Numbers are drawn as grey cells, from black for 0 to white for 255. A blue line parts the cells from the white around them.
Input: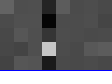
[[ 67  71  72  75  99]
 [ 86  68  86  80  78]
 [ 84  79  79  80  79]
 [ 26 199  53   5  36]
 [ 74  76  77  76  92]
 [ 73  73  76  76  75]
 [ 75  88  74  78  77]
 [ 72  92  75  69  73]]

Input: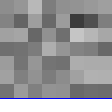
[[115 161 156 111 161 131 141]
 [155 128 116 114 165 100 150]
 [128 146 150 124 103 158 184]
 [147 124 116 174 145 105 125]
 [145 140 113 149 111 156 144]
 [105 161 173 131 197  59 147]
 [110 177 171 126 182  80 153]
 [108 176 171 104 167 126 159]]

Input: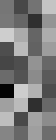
[[133 190 160   4 107  70  78 206 120 118]
 [103  73 187 205  83  78 187 171 102  72]
 [159 164  47 178 139 147  98 101  47 115]
 [109 140 104  77  90 103 157 173 148 196]]

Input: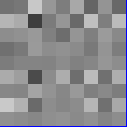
[[144 201 135 171 124 112 141 181 114]
 [140 178 133 158 132 121 145 171 119]
 [135 106 164  75 132 154 153  62 200]
 [143 141 147 140 131 141 128 123 151]
 [146 134 135 173 140 145 109 150 125]
 [138 140 153 110 129 139 149 105 168]
 [145 181 127 187 134 121 127 191 101]
 [132 112 137 112 150 148 155 126 148]
 [141 168 125 174 141 125 137 187 104]]

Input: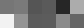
[[242 118]
 [148 122]
 [ 91  85]
 [ 92  90]
 [138  38]
 [101 172]]

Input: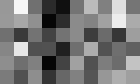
[[123 142 134 112 153 152]
 [ 81 111 231  58 167 246]
 [142 128  80 115 144 112]
 [ 52   6  81  67   6  43]
 [103  67  32 115  45  16]
 [129 161 111 139 139 116]
 [ 85  81 173  61 131 187]
 [151 125  82 107 161 128]
 [174 108 111  54 237 223]
 [159 195  96 158 171 117]]
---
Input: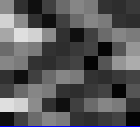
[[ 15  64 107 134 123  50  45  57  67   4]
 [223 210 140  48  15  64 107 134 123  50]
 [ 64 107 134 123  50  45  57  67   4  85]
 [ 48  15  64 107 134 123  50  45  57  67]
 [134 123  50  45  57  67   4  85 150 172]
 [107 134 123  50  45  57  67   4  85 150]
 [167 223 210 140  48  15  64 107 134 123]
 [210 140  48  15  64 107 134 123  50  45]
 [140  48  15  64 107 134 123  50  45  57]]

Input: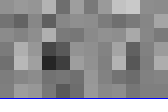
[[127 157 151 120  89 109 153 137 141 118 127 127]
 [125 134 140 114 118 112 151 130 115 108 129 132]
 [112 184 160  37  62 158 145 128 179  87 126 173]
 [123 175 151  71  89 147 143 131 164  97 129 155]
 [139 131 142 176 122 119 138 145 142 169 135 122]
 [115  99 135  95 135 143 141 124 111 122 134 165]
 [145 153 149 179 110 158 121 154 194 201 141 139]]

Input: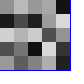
[[153  93 130 174  33]
 [ 79 117  17 215  52]
 [208 180 204  79 147]
 [ 27  75  30 156 217]
 [146 185 152 167  19]]

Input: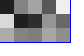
[[171 131 126 166 142]
 [217  31  45 149 104]
 [ 31 131 164  88 239]]

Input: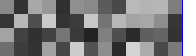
[[110  61  51 161  71 204  83 141  42 211 172  73 123]
 [163  66  49  67 118  58  35 128  79  43  95 101  51]
 [ 54 184  79 202  52  60 199 116 183 163 167 141  55]
 [138  51 168 152  48 144 137  91  73 185 180 182 126]]

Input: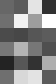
[[111 216 227  91]
 [ 35  87  50 174]
 [119 180 119  79]
 [ 75  71  86  92]
 [111 242 157 254]
 [103  91 228  48]]

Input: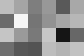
[[110  87  83 189 179 194]
 [197 154 121 199  21 103]
 [107 246 117 146 166 183]
 [190 165 126 152  89 168]]
